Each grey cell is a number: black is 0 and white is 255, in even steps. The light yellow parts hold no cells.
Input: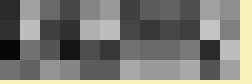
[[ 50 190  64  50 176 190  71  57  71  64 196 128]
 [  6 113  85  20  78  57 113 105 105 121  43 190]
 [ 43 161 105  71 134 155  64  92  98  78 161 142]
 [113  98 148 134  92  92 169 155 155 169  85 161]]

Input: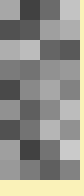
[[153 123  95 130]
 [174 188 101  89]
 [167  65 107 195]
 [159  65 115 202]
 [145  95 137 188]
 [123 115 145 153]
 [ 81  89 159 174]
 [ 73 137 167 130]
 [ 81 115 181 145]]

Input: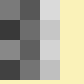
[[ 65 116 191]
 [ 57 109 198]
 [136  95 211]
 [122  87 218]]

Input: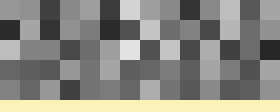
[[ 44 165  52 145 124  44  81 196 109 130  73 181 109 145]
 [151 145  65 137 158  59 211 158 137  52 137 189  88 165]
 [102  95  88 151 116 165  95 102 124  95 165 124  81 165]
 [189 130 130  73 109 158 226  81 196  73 173  65 109  38]
 [130 102 151  65 116 124 102 173 116  88 137  88  95 145]]

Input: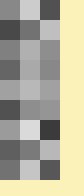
[[155 218  59]
 [136 204  81]
 [114 197  87]
 [101 169 136]
 [128 176 142]
 [ 81 142 149]
 [161 184 161]
 [ 95 122 184]
 [ 73 114 191]]

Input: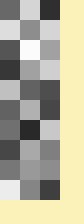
[[104 213  47]
 [236 133  63]
 [ 98 177  71]
 [192  98  78]
 [ 71 169 127]
 [119 153 141]
 [ 85 251 161]
 [112  41 200]
 [ 55 161 207]
 [221 141 213]]

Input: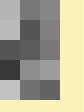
[[193 113  99]
 [ 85  93 120]
 [186  85 128]
 [180 120 134]
 [ 56 142 156]]

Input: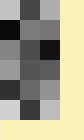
[[132  77  18]
 [154  85  92]
 [ 11 124 118]
 [ 49 105 146]
 [194  71 174]
 [208  57 188]]
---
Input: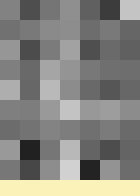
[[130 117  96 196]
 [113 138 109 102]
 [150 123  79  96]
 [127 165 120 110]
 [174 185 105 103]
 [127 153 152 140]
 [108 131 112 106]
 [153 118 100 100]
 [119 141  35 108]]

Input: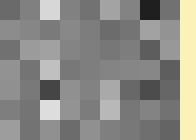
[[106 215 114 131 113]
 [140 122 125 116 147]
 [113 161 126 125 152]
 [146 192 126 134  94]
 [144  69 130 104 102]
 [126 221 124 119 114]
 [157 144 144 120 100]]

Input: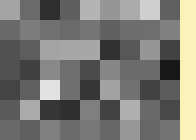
[[164  47 180 170  97]
 [105 113 117 109 129]
 [ 82 164 167  87  66]
 [ 81 136  75 107  23]
 [ 68 226  54 113  92]
 [ 90  54 127 175  72]
 [105 128 119 151 116]]

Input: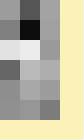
[[156 163]
 [128 160]
 [226 154]
 [102 174]
 [142 156]
 [144 124]]

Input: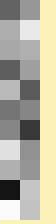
[[ 99]
 [174]
 [168]
 [ 94]
 [185]
 [117]
 [134]
 [224]
 [176]
 [ 20]
 [250]]

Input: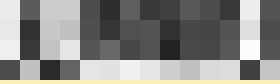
[[234 205  76  94  63  77 238]
 [232 200  79  80  49  69 223]
 [239 194  86  71  35  70 252]
 [ 76  42 229 240 207 217  65]]
